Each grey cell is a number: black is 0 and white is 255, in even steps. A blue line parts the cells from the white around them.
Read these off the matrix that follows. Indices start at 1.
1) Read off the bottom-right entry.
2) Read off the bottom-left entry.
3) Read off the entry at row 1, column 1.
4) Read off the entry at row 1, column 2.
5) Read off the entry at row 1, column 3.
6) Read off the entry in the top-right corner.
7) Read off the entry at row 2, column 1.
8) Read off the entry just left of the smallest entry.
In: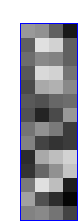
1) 67
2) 130
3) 153
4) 145
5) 96
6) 24
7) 96
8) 44
